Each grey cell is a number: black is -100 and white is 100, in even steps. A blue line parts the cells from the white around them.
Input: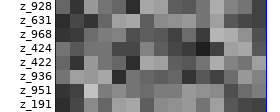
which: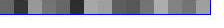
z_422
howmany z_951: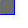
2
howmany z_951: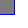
4

